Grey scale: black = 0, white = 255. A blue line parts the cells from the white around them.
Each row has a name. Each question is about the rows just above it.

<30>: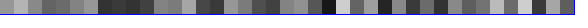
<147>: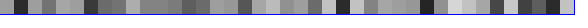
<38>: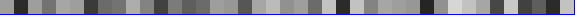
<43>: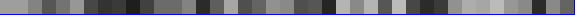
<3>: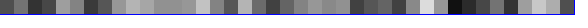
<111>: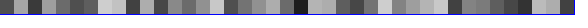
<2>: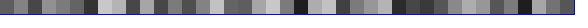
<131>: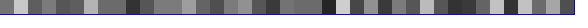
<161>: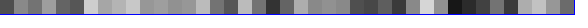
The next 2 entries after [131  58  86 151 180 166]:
[145 145]
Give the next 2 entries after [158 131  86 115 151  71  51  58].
[30 65]
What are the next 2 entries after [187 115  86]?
[187 115]
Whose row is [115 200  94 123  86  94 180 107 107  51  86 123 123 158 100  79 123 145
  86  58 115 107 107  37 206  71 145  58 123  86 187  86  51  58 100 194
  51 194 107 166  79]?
<131>
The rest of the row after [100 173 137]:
[145 137  79  71  94  58 137 214 145  23  43  65 115  58 173 194 151 107]
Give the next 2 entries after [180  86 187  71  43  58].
[145 173]
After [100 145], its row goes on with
[137  79  86  37 180 137 180  86 187  71  43  58 145 173 166 187 151 137
  43 137 100]

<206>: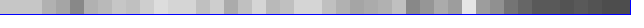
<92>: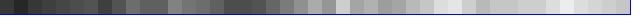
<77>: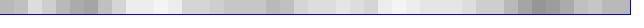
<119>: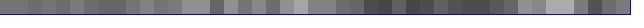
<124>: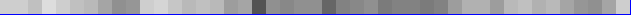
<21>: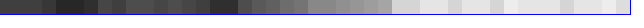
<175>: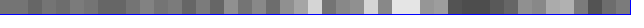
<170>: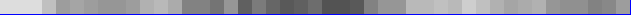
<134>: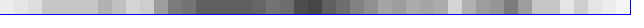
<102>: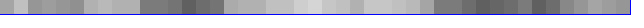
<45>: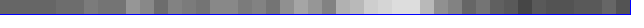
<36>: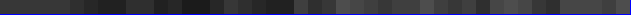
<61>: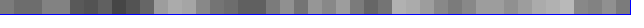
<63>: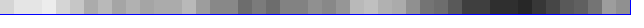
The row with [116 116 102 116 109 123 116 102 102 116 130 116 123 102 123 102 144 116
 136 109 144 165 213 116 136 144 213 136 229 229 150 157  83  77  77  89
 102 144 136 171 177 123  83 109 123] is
<175>
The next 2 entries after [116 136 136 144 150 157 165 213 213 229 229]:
[213 229]
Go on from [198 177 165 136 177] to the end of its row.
[185 198 192 206 221 213 213 192 206 171 192 213 185 192 213 213 192 177
 165 171 177 192 136 150 171 157 229 157 144 116 102  89  89  83  89  83
  77  77]

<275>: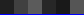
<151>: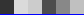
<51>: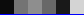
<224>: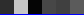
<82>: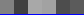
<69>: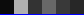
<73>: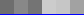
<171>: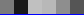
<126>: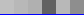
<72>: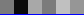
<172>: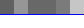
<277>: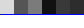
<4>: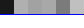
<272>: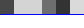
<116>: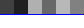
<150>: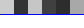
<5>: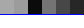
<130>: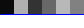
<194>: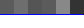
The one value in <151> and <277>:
[218]
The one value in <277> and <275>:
[85]
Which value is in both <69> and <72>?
[11]
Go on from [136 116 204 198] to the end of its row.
[162]
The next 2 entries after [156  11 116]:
[71 39]
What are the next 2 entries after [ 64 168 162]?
[77 91]

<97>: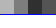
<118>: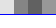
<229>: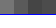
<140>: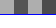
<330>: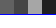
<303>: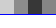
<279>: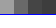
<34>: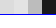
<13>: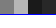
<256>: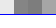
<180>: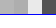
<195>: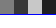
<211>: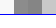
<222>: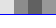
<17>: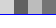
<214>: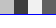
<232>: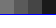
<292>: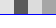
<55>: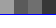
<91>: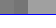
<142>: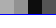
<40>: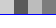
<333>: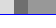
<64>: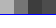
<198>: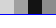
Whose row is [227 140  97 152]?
<222>
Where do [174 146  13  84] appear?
<142>
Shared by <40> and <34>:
[188]
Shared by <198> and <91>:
[160]
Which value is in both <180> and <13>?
[182]

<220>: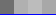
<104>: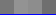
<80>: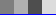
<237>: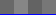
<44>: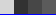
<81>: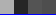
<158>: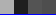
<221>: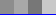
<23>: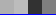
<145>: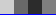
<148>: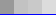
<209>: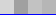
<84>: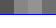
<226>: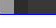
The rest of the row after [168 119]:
[201]
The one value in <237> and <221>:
[119]
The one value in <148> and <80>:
[220]
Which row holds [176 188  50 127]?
<23>
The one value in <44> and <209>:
[214]
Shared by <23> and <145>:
[127]

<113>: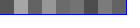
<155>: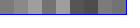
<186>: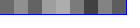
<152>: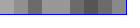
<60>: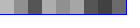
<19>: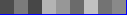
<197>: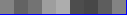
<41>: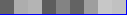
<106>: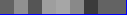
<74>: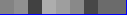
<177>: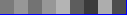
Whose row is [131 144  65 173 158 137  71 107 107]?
<74>
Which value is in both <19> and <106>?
[137]
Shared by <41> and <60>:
[173]
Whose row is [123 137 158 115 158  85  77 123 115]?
<155>
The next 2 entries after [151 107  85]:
[107 137]

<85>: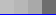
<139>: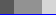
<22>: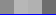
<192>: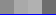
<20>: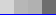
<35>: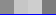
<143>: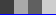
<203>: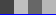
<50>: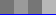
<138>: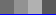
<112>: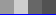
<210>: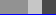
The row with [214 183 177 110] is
<20>
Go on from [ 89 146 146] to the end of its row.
[214]
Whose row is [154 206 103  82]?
<112>
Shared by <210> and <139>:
[146]
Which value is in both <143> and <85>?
[169]
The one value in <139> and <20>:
[214]
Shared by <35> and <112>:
[206]

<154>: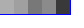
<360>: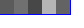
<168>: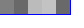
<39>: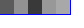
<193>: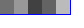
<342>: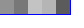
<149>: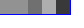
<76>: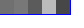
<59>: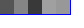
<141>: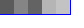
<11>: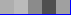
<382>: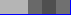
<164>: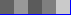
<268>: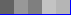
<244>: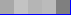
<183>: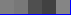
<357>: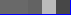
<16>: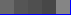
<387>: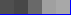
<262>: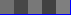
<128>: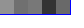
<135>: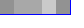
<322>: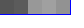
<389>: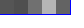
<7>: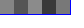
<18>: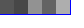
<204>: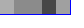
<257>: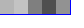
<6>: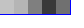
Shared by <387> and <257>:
[79]
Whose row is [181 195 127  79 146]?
<257>
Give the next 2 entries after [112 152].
[65 99]
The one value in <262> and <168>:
[127]
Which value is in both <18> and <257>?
[146]
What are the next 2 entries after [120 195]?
[181  91]
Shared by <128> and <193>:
[112]

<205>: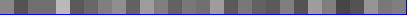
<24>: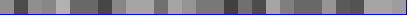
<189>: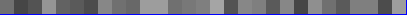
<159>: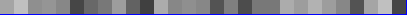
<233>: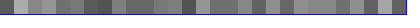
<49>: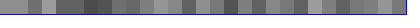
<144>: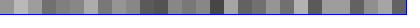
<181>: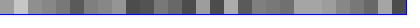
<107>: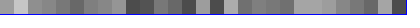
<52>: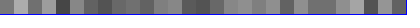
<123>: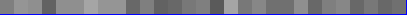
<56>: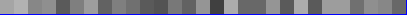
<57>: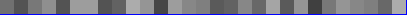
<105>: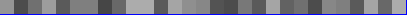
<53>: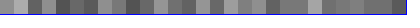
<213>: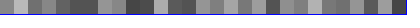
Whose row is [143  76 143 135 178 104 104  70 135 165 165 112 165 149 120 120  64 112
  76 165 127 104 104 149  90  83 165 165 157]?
<24>
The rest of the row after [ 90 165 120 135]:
[112 112 143 104 127 135 104 120 104 112]

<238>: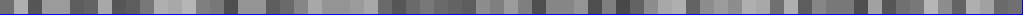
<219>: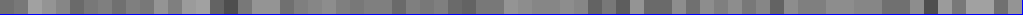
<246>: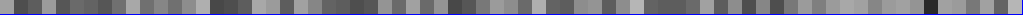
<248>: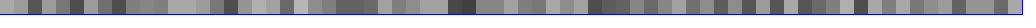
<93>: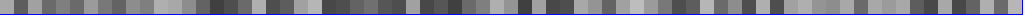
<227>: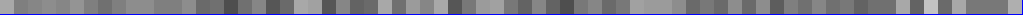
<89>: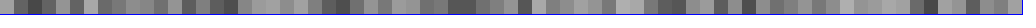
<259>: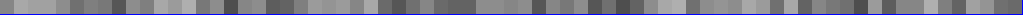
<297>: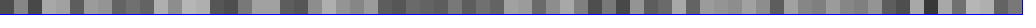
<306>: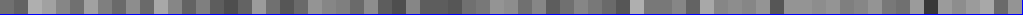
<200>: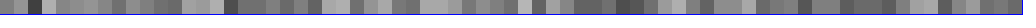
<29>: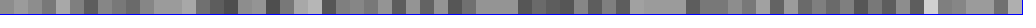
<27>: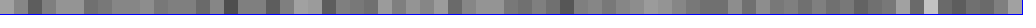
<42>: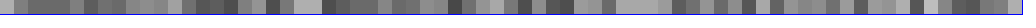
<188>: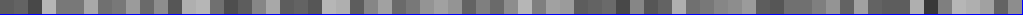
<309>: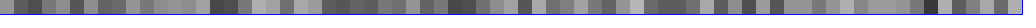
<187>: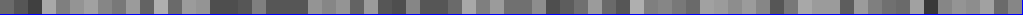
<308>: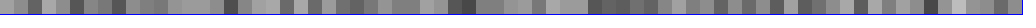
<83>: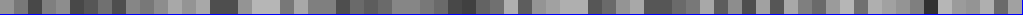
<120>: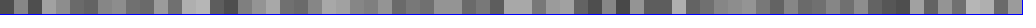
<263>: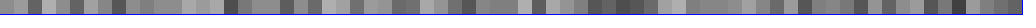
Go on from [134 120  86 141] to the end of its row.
[127 120 148 155 155 141  78 134 161 168 106 168 106 155 112  99 120 148
 127 127 161 148  86  72 127 127 148 155 120 168 155 155  86  99  93 112
  99 134 161 127 141  99 141 106 141  93 161  93 112 141 168  93 168 127
 161 141  72 148 189 148 141 106 141]
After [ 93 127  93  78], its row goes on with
[134 155 161 141 161 127  93  78 112 148 120 155 148 112 120  86  86 112
 127 148  86 168 127 141 161 148 120 175 168 120  93  86 141 155  93 141
  78 141 112 127 148 120 141 175 148 155 168 161 106  72 161 148  93 141
 127 161]
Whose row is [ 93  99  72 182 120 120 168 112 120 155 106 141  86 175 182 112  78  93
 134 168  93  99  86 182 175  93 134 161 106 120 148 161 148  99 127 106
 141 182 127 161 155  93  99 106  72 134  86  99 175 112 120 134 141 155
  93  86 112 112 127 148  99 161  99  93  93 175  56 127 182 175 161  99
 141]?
<188>
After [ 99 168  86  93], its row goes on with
[120 175 168 182 127 120  78 148 148  93 106 134 168 148 148 155 168 106
  86 106 120 106  99  93 141 127 155 127  78 134 134 148  78 127  72  99
 141 168 175  99 141 155 141 175 168 112 175  93 134 120 120  78 161  86
 112 120 182 141  99 175 161 106 112]
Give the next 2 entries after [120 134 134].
[141 120]

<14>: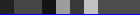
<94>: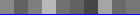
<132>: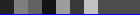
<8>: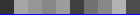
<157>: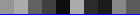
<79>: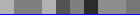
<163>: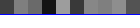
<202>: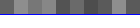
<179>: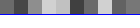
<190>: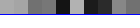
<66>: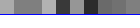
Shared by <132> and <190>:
[20]
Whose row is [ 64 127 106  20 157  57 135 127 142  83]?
<163>
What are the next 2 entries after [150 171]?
[98 64]
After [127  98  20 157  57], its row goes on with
[193  77  77  77]
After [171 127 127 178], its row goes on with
[ 57 150  43 106 113 127]

